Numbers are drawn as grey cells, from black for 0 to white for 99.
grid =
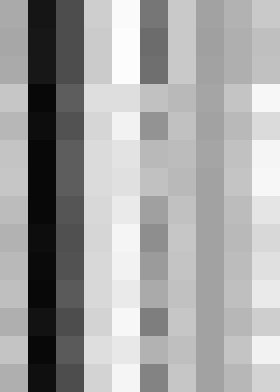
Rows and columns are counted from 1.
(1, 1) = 66
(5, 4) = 83
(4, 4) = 86
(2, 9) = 68
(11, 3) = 35
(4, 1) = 77
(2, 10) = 74
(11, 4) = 84
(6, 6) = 72
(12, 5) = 96
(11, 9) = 74
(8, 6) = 62
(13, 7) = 74
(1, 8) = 63
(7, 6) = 75
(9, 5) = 95
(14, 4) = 82
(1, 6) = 46
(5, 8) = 63
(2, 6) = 42
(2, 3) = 30
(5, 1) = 71
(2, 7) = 78
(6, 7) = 73
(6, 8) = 64
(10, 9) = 73
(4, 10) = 96
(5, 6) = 57
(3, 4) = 79
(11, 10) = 91
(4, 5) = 86
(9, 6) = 55
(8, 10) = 89
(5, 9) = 72
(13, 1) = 76
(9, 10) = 84
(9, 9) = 72

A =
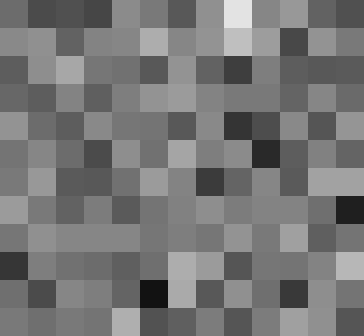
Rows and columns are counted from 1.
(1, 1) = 42
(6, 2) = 52
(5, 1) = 57
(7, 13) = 63
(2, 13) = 47
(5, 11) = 53
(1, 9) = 88
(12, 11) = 62
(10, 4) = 42
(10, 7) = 67
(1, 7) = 34
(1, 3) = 31
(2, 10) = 61
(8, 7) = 50
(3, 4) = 46
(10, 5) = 37
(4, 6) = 57
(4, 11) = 39
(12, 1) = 47
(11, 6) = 7
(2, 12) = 57
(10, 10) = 46
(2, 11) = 28
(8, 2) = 47
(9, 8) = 46
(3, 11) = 36
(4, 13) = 41
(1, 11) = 59
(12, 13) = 33
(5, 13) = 58
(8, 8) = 55
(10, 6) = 43
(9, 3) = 52
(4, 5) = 49
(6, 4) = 29
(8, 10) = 51
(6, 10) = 16
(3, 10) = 49

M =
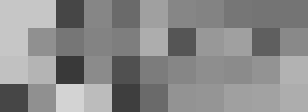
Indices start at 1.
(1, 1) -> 77
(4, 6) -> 41
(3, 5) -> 31
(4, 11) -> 67
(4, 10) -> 63
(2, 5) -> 49
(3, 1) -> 75
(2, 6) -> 67
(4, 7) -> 57
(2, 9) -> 62
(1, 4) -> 52
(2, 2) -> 56

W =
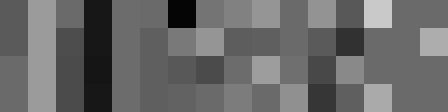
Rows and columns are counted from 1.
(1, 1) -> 35
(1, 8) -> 45
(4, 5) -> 42
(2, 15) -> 41
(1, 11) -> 41
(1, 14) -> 78
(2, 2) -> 60
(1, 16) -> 41
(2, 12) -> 35
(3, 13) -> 53
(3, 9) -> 42
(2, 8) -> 58
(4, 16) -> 41
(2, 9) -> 36
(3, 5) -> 42
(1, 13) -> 34
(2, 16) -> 67
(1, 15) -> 41
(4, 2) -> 60

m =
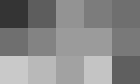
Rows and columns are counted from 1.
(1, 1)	20
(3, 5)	37
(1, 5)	43
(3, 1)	78
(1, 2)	36

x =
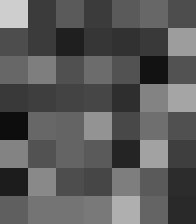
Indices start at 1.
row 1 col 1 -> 80
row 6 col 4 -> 35
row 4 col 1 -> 22
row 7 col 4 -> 27
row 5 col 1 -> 5
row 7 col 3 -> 30
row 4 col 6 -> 51
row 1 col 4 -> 23
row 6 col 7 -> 24
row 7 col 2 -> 53
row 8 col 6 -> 39
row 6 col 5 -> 14
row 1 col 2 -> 23
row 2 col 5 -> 19
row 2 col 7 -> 61
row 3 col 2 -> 49
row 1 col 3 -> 35

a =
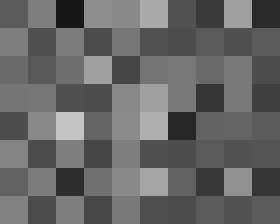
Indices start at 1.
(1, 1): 35
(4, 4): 30
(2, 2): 31
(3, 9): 47
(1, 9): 62
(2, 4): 29
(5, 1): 30
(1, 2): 49
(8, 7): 29
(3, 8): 41
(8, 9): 32
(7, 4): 44
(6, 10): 33
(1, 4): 55
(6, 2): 29
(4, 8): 21
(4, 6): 62
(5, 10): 36
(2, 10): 35
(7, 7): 38
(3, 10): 30
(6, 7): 30
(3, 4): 62
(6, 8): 35
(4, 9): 47
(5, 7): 15
